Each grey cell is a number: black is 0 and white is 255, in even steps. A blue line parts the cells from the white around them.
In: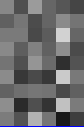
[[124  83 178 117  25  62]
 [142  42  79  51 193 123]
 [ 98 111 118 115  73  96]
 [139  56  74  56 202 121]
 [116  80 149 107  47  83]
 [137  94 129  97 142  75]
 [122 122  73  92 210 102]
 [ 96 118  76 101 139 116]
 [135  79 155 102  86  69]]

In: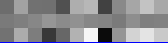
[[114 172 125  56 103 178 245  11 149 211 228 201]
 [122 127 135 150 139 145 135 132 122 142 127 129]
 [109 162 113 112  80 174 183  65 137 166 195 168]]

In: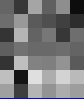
[[160  62 180 147 172 157]
 [191  20 223 173 211 186]
 [ 51 191 130 127 147  90]
 [ 95 114 105 105 109 100]
 [ 52 181  99 119  55 110]
 [109 153  90  79  64  45]
 [101  55 165  96 142  13]]

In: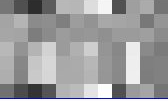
[[113  75  51  84 179 187 227 253  80 154 165 117]
 [174 132 201 214 170 170 180 150 137 239 125 129]
 [177 135 198 215 169 171 183 151 138 238 127 129]
 [184 147 180 210 155 176 206 149 136 236 138 123]
 [166 164 125 139 156 149 151 144 155 155 159 139]
 [164 180 139 142 127 157 147 168 165 162 120 149]
 [118  80  45  92 184 182 221 245  81 159 171 116]]

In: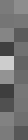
[[123  87]
 [130 111]
 [ 80 117]
 [ 62 119]
 [147 107]
 [205  99]
 [ 63 113]
 [133  91]
 [117 119]
 [123 141]]

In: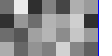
[[173 103 147 128 210 134  96]
 [109  86 161 181 140 198 156]
 [ 49 151 109 179 166 207  48]
 [112 235  47 129  69 175 155]]

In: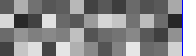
[[ 66 197 223  69 229 176 137  84 131 230 106 112 210]
 [107 148 127 137 127 192  84 108 116 136  88  63 145]
 [216  41  65 225 105  88 155 213 196 114 188 108  39]
 [ 91 175 113  86  93 184  66  88  61 106  81  89 169]]
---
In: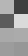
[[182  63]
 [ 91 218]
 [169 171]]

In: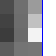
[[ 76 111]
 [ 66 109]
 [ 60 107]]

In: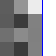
[[ 93 149]
 [ 91  59]
 [112 139]]

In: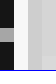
[[ 21 247]
 [ 21 247]
 [166 247]]

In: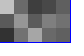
[[194 106]
 [ 90 150]
 [ 50 114]]

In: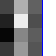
[[ 69 175]
 [ 33 237]
 [  6 134]]
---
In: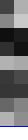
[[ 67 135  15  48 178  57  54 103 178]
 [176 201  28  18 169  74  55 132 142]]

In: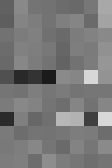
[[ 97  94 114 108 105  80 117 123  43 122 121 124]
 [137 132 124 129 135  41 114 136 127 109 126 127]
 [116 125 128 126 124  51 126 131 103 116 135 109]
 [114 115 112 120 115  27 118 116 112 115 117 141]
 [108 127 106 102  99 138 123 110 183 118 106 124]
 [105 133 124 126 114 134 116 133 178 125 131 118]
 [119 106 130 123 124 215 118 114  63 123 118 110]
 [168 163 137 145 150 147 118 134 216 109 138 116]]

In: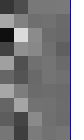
[[ 54 167  15  66 160 102 167 101  93 118]
 [ 77 129 219 144  80  84 125 165  68  62]
 [120 111 139 136 112 105 107 114 138 123]
 [120 113 108 112 116 116 109 113 112 114]
 [121 106 105  95 106 112 107 108 107 117]]

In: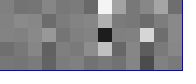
[[128 130 131 111 119]
 [115 138 129 120 117]
 [117 135 137 134 123]
 [134 108 152  97  99]
 [120 124 117 127 124]
 [123 131 128 122 128]
 [105 134 131 141 114]
 [244 176  29 192 121]
 [163 123 128 103 114]
 [120 120 129 134 133]
 [135 108 214  93  76]
 [165 125 110 122 129]
 [110 137 137 135 122]]

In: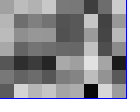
[[161 182 187 168  86 120  91]
 [188 110 143 101  46  99 212]
 [178 128 151 116  59 108 182]
 [200 115 150 110  37  86 197]
 [121  83  81 104 169 124 164]
 [120  88  88 103 159 132 172]
 [ 62 198 155 194 226 189   8]
 [109  66  69  78 165 147 215]
 [204 152 185 139  26  89 156]]

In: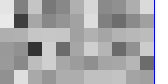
[[228 233 175 153 154 145]
 [128  62 177 145 137 223]
 [197 167 198  51 189 169]
 [120 136 199 207 207 150]
 [136 148 198 107 167 173]
 [176 162 161 166 156 173]
 [215 221 177 207 143 192]
 [138 128 165 181 165 192]
 [144 109 179 107 167 195]
 [174 138 184 145 182 164]
 [218 160 188 204 108 160]]

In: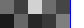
[[112  27]
 [ 63 103]
 [210  39]
 [109  57]
 [ 69 127]]

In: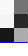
[[248 244  23]
 [116  41 172]]
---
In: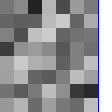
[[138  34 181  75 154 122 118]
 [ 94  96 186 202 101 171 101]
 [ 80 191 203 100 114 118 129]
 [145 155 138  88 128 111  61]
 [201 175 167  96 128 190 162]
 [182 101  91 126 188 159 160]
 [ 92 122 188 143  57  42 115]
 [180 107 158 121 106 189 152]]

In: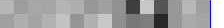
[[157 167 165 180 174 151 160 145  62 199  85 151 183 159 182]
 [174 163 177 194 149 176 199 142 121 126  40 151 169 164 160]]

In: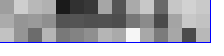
[[206 184 177  26  49  56 166  84 170 200 105 198 210 201 158]
 [149 154 143  83  84  80  81  77 119 139  74 164 200 194 171]
 [149 108 181 121 131 143 181 170 246 168 123 167  75 184 194]]

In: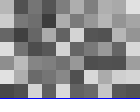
[[ 81 117  84 126 174 127 175 169 225 183]
 [120 110  60 173 122 151 182 148 165 204]
 [ 64 102 171  98 212  85  82 182 148 102]
 [115  77  88 211 101 121 153 101 216 221]
 [187 133 127 113 152  78  81  80 158 142]
 [174 106 117 136  80 216 171 207 212 225]
 [ 80 212  95 218  98 105 198  88  82  72]]

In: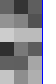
[[ 52  94 100]
 [132  82 147]
 [187 187 205]
 [121  92  47]
 [ 95 166  96]
 [142 175 197]]

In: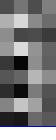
[[117  77 127  78]
 [215 138 108 176]
 [ 71  76  59 141]
 [218 147  99 153]
 [  6 142  96  56]
 [101 182 141  86]
 [ 11 123  83  45]
 [196 162  76 132]
 [ 24 106  89  29]]

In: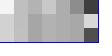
[[191 179 200 173 141  62 244]
 [191 166 178 173 168 216 210]
 [192 166 178 173 168  79 210]]
